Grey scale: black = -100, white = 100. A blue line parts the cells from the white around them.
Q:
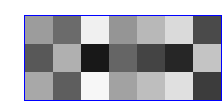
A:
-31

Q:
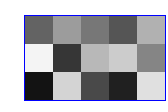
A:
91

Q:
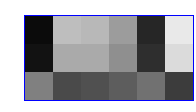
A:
-86

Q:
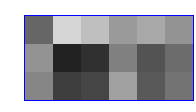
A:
15

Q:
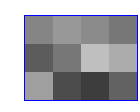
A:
-28

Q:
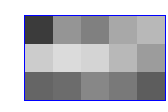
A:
60

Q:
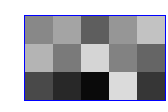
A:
41

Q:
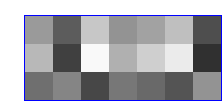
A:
44

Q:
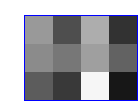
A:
9
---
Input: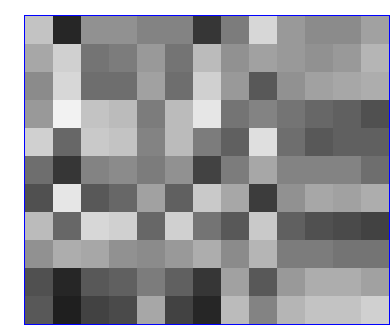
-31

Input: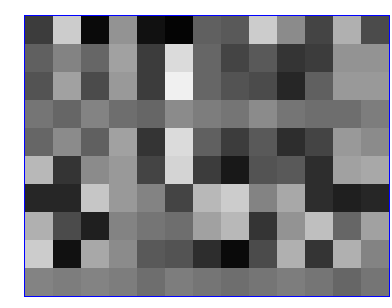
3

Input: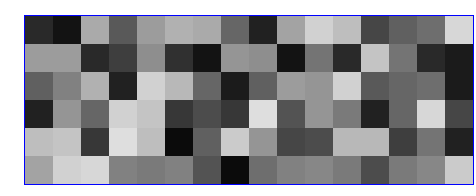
28

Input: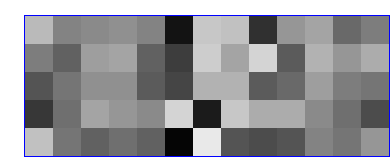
51

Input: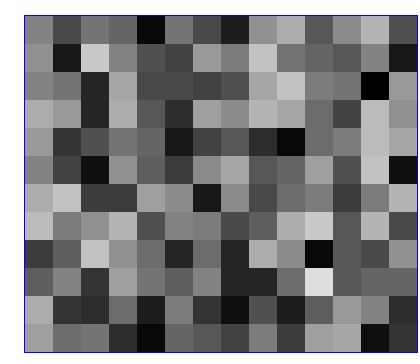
25

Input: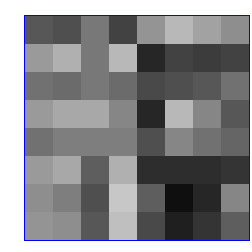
16

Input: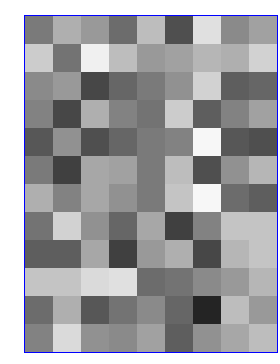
2

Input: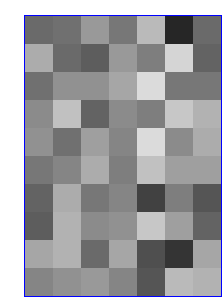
4

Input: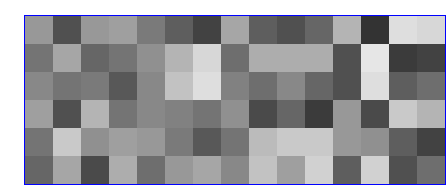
-20
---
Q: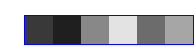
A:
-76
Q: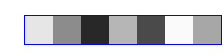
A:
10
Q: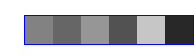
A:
-20
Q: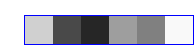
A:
-43
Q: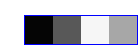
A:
-31
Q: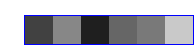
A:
6
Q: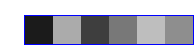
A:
34
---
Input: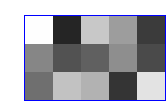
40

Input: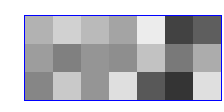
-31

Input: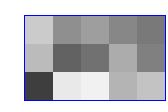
89

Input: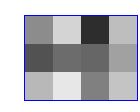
81

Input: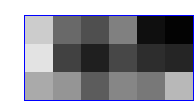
5

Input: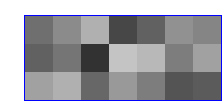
-2

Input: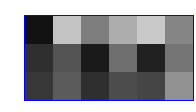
-40
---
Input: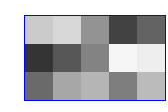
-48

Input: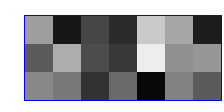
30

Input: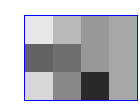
19

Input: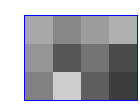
22

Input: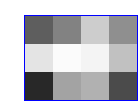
61

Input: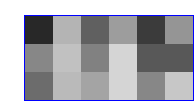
-54

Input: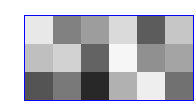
-28

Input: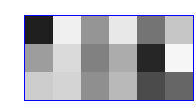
-9

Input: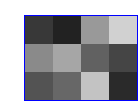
20

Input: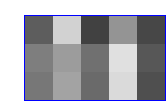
16
